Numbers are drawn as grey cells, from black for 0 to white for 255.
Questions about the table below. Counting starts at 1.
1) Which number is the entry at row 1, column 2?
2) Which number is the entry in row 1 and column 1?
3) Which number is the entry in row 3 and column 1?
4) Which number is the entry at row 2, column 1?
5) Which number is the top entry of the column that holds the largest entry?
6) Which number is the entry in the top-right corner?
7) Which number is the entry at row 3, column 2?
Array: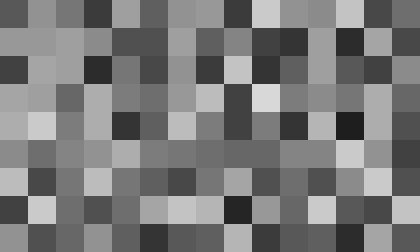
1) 146
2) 88
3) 65
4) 152
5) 202
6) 110
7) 165

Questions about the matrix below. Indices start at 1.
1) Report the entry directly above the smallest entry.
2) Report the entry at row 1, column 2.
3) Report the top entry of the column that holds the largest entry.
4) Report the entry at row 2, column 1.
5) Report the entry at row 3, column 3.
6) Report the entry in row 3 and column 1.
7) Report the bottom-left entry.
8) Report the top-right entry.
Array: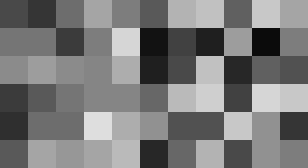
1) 200
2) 53
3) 165
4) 117
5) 139
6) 139
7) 89
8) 165

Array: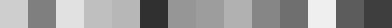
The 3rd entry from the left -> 225
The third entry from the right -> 239
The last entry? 62
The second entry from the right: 92

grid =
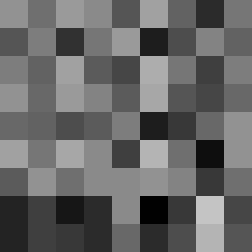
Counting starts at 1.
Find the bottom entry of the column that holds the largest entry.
180
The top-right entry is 118
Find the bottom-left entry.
35
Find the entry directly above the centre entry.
91
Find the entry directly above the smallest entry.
146
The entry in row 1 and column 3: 154
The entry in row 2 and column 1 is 85
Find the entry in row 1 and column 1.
146
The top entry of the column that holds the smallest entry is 161
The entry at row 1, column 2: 111
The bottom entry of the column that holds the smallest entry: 43
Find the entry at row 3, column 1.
125
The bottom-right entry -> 85
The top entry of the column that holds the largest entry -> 43
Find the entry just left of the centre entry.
91
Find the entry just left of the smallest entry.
138
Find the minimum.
1

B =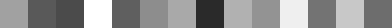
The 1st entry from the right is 109
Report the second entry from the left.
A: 89
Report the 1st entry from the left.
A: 161
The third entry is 75

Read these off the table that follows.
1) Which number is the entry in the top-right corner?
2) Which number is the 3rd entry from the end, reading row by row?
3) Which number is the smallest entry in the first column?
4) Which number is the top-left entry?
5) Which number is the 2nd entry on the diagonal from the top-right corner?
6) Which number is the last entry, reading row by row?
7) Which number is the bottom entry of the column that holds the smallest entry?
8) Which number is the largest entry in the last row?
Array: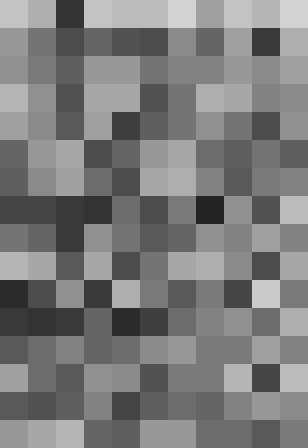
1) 211
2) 108
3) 43
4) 195
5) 57
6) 122
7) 108
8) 181

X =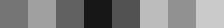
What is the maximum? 202
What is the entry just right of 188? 145

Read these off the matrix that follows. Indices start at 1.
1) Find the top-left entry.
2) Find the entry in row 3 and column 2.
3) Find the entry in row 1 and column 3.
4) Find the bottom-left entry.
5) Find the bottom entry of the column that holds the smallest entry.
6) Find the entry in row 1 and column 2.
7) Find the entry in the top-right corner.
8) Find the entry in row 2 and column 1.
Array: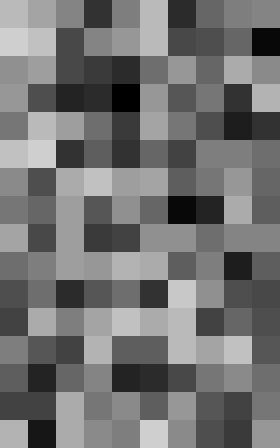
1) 186
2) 158
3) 132
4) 179
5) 126
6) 164
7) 132
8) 207
